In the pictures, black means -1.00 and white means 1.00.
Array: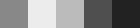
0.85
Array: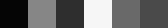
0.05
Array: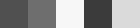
-0.14
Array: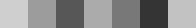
0.22
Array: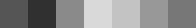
-0.62
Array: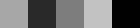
-0.68
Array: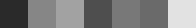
0.05
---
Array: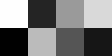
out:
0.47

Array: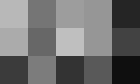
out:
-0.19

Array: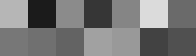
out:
-0.12

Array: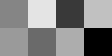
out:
-0.17

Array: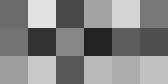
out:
-0.61

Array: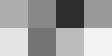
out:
-0.09

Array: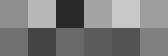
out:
-0.46

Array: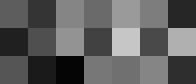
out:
-0.38
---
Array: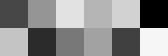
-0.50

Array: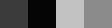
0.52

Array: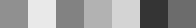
-0.59

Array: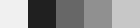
0.13

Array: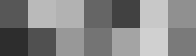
0.63

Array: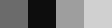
0.24

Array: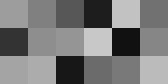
-0.05

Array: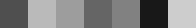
-0.81

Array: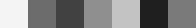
-0.76
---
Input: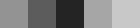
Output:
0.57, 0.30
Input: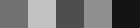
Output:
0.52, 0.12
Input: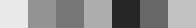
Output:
0.83, 0.52
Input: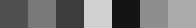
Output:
0.63, 0.34
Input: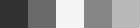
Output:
0.92, 0.45
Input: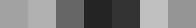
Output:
0.50, 0.38
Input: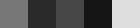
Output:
0.74, -0.07
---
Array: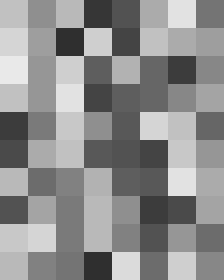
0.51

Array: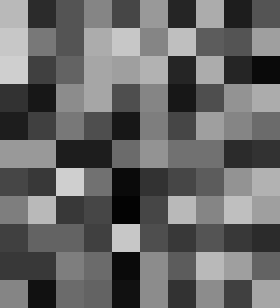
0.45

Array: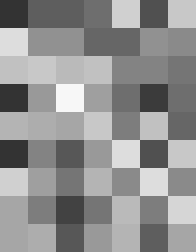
-0.60

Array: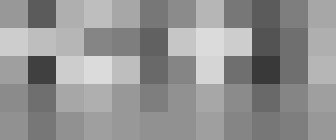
0.19

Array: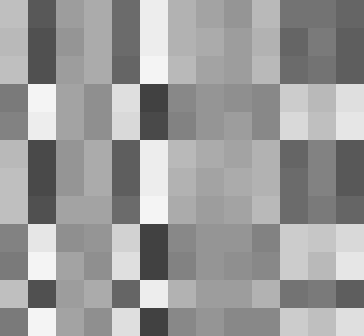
0.50
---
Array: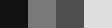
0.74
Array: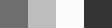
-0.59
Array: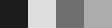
0.35
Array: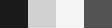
-0.35
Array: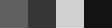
-0.85
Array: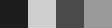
0.21
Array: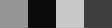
-0.51
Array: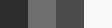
0.95
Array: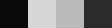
-0.66
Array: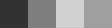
0.25
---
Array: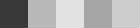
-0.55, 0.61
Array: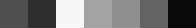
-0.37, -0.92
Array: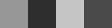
0.18, -0.42
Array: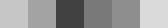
0.55, 0.71
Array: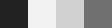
-0.73, -0.12
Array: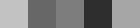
0.52, 0.30
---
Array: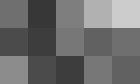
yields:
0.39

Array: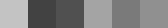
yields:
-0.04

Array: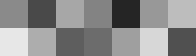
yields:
0.19

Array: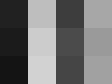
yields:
-0.52

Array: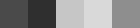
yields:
0.70

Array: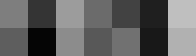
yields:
-0.76

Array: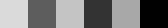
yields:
0.32

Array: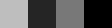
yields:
-0.06
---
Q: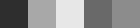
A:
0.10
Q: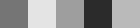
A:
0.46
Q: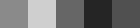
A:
-0.37
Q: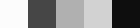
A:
-0.89
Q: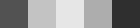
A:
-0.63
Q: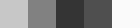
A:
0.96
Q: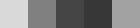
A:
0.27
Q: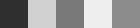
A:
0.10
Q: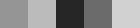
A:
0.64
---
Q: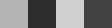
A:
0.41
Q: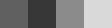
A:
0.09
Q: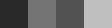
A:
-0.09
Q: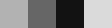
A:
0.40
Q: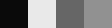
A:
0.14
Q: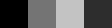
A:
-0.09
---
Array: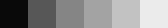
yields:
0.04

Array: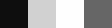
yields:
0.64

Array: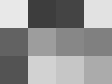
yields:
-0.35

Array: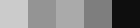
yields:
0.16

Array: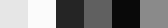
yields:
-0.25

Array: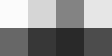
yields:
-0.40

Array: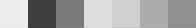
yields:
0.12
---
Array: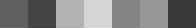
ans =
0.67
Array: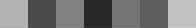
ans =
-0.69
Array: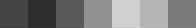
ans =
0.13
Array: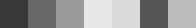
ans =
0.82
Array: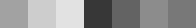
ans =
-0.57
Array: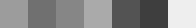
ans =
0.33
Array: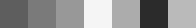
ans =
0.92
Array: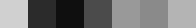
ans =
-0.41
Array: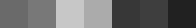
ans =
0.34
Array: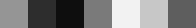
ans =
-0.04
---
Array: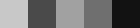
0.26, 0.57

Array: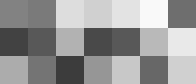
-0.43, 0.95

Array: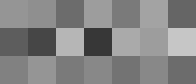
-0.57, 0.55

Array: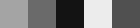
-0.85, 0.85

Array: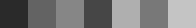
-0.45, 0.54

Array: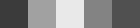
0.83, 0.83

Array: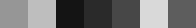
-0.67, 0.70

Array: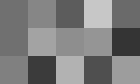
0.11, 0.56
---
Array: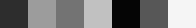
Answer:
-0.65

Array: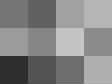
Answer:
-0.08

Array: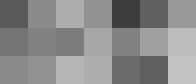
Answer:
-0.30

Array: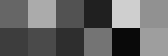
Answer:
-0.20

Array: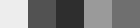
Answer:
0.86

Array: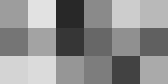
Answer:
0.23

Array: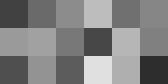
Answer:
-0.49

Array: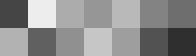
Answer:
-0.46

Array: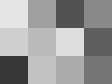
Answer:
0.80
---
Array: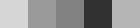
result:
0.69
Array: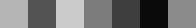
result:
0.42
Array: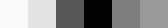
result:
0.95
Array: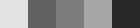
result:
0.78
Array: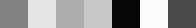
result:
0.03
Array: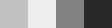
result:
0.52
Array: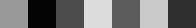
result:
0.20
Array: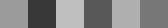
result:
0.22
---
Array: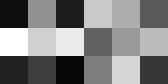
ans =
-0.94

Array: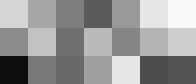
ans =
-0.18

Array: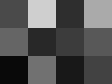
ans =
-0.81

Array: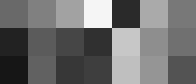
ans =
-0.57

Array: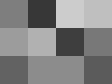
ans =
0.10

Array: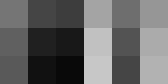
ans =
-0.93

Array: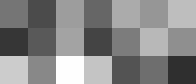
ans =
0.99

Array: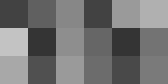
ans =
0.21
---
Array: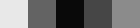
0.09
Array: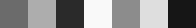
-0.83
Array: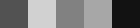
-0.86
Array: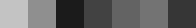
-0.58
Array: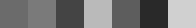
0.63
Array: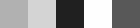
-0.31
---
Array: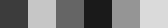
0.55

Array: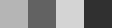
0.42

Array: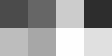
-0.65

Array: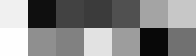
0.01

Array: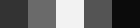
-0.60

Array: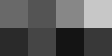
0.56

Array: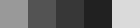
0.20

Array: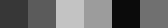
-0.29

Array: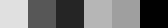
-0.32

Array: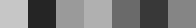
0.21
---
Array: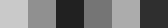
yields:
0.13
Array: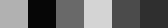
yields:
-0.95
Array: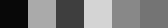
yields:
0.33
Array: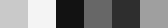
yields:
0.91
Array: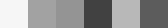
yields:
0.27
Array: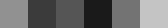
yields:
-0.54
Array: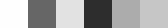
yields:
-0.20
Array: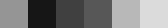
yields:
-0.83
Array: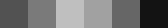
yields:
-0.04
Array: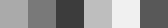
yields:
-0.05
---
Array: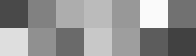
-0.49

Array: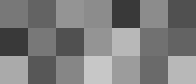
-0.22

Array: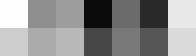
0.71

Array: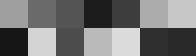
-0.68

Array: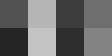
0.03

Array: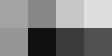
-0.37

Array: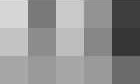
-0.57

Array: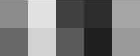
0.20
